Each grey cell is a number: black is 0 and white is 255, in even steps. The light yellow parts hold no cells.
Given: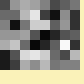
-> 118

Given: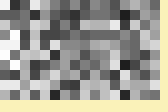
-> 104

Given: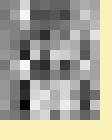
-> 161

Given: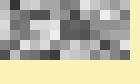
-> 189

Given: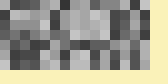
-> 196

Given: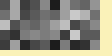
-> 148
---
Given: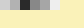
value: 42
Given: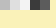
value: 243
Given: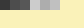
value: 87
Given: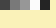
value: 151
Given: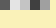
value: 196
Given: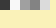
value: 160
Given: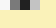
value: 33
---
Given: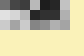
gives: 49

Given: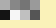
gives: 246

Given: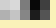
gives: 134

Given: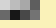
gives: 23

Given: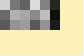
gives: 138

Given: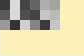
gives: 68

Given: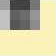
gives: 97

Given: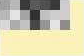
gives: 193
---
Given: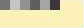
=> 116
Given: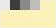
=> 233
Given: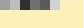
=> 159
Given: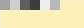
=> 163
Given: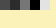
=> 74
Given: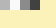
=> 182
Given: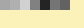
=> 167
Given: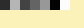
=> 44
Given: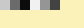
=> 201
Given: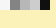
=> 246
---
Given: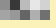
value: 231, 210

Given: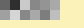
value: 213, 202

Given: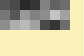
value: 195, 185

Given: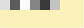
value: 251, 223

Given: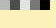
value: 227, 185

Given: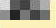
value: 216, 174
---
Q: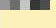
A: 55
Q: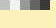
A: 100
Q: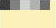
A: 177
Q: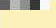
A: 55
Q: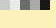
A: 170
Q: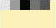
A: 115
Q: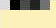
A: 35
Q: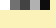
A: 177
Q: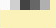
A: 103
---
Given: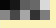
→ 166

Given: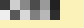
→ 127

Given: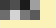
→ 211

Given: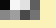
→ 158

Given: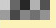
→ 134

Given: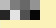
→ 227
